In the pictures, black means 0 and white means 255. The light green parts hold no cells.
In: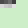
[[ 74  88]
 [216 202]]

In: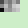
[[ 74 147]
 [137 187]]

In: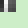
[[ 44 245]
 [ 51 229]]

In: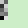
[[198  97]
 [ 50 210]]

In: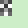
[[ 94 151]
 [241  55]]

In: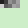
[[ 31  63]
 [208  93]]

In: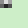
[[141 221]
 [ 97  35]]
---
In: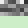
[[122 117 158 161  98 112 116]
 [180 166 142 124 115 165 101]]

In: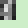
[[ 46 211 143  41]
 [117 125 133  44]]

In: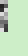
[[ 37  91]
 [218 166]
 [109 107]
 [221  58]]

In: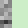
[[171 120 135]
 [137 181 139]
 [ 88  53  92]]

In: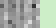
[[ 95 165 138 101 168 114 181 160  50 210]
 [145 187 145 142 165 141 169 162 150 161]
 [150 164  91 151 164 150 171 217 151 166]]

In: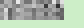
[[172 148 174 143 128 157 172 173 195 167 174  59 171 155  49 184]
 [164 196  99 145 147 169 164 165 120 162 165  98 163 128  94 107]]

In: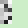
[[231  58 226]
 [196 229 224]
 [172  28 243]]

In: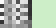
[[ 62 159 170 188 238 143 117  52]
 [ 68 154 165 188 230 134 114  48]
 [ 51 190 155 189 235 151 117 111]]
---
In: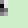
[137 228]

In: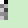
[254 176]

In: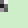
[105 113]

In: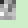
[ 44 218 113 197]

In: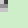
[204 144]

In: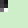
[55 41]
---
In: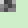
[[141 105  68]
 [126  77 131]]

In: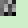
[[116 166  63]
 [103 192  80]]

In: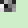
[[243  17 112]
 [218  80  74]]

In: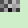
[[129  76 195]
 [ 66 159  15]]

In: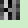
[[ 82 204  14]
 [ 55   6 133]]

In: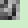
[[ 72 101 194]
 [132 180 159]]

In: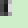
[[ 70  24 218]
 [ 70  22 219]]
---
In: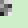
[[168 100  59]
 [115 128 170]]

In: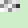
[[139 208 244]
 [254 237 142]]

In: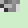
[[ 62 183 184]
 [231  50 138]]

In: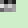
[[224 166 204]
 [101 145 143]]

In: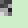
[[ 62  80 168]
 [169 173  32]]

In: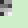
[[118 116  74]
 [172 185 199]]

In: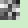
[[243 214  62]
 [121 113  83]]

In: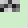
[[110  57 138]
 [ 24 193 217]]
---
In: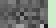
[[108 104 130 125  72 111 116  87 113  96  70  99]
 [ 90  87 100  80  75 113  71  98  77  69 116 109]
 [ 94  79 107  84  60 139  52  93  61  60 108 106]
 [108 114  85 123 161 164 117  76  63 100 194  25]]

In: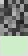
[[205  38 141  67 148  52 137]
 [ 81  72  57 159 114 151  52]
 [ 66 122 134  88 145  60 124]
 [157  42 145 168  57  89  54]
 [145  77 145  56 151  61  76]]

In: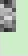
[[ 97  44  79 152]
 [180 185 191  83]
 [124 212 221 147]
 [ 87 127 146 123]]

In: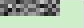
[[155 115 107 109  30  78 121 107  74 135 196 154  76 172  64]
 [145  81  19 131  37  96 157  85  93 146 190 123  56 145  87]]

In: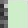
[[112 133]
 [ 70  98]
 [ 73  70]
 [ 60 104]]

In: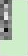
[[139  69 114]
 [116 147 123]
 [ 82 234 153]
 [142 115 148]
 [122 134 128]]
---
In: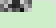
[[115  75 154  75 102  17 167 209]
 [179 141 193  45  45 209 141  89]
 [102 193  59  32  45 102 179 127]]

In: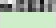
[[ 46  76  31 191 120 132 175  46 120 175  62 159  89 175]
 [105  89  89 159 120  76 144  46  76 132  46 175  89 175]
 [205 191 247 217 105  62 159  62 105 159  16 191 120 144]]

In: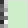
[[ 94 124]
 [109 166]
 [140 190]
 [ 94 203]
 [ 50 215]
 [ 65 230]
 [ 36 244]]

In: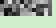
[[181  10  71  40  56 169 169 181 207  56  40 223  83]
 [115  24  24 127  71 140 155 115  24  83  99 193  99]
 [ 10 127 223  83 155  24 140  83 155 169 193 169 115]
 [127 140  99 140  99 207  56 140 193  71  56  71  99]]

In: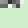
[[105 105 250 170  75 224]
 [154 142  48  90 117 238]]

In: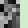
[[159  17  44  72  88]
 [144  44 144  88  59]
 [186 101  29  17 199]
 [ 17 117 130 101  59]
 [  5 130 101 186 117]
 [186 144 171  72 117]
 [159 171  44  72 101]]
